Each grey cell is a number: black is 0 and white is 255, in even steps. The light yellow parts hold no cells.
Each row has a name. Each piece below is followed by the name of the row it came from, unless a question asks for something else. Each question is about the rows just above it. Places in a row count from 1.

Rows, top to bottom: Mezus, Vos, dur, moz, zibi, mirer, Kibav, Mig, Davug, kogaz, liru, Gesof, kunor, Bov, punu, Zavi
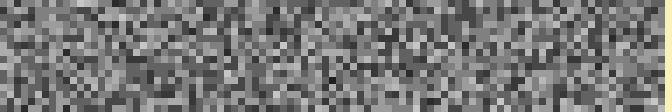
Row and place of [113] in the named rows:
punu, 65
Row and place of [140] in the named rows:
Vos, 55
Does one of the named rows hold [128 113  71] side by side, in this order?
no
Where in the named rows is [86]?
dur, 13
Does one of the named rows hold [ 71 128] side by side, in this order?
yes
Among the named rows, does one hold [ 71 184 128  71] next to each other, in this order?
no
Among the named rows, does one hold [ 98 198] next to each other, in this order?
yes

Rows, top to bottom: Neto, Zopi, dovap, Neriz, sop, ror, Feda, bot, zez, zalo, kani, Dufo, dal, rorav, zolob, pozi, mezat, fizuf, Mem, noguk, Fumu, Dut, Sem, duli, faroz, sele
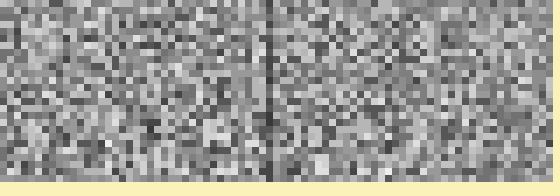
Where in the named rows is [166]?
noguk, 49
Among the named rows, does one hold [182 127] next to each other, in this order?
yes
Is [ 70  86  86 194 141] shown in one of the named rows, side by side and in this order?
yes
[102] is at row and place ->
dal, 39
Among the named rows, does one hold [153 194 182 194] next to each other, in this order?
yes

